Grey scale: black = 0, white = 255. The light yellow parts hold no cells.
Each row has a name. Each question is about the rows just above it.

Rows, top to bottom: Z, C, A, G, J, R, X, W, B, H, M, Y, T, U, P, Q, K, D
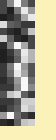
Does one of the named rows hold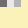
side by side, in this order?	yes
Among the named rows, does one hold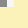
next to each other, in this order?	yes

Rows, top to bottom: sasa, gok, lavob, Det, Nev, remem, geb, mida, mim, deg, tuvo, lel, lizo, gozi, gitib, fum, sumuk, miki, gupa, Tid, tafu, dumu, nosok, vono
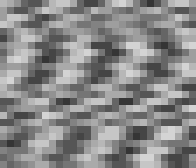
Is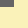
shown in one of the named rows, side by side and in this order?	yes
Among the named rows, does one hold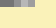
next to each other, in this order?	yes
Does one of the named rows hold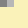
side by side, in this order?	yes
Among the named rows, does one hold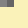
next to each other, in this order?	yes
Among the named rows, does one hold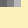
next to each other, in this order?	yes
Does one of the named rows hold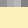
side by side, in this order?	no
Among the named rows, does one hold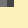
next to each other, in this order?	yes

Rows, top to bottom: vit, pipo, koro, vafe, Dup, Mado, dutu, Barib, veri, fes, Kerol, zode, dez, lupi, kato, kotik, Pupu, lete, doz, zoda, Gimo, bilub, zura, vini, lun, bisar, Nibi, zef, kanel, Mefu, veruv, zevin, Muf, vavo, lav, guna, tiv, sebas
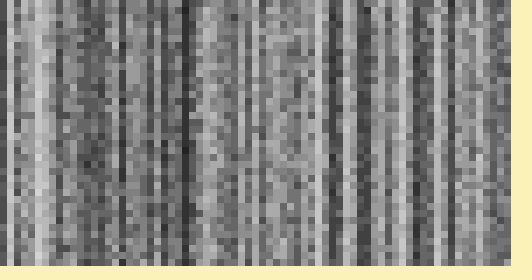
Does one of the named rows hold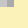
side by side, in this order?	yes
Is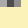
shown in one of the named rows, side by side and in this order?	yes
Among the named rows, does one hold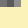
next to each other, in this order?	yes
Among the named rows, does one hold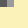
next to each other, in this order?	yes
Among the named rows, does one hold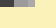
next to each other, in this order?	no
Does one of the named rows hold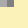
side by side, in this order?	yes

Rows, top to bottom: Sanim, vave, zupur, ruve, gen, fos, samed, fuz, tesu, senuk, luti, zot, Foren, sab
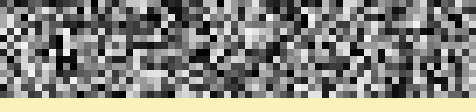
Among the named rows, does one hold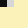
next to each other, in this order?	yes
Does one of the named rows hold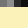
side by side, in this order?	no
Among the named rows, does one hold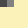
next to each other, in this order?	yes
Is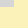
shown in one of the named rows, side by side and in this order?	yes
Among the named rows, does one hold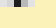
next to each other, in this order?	yes

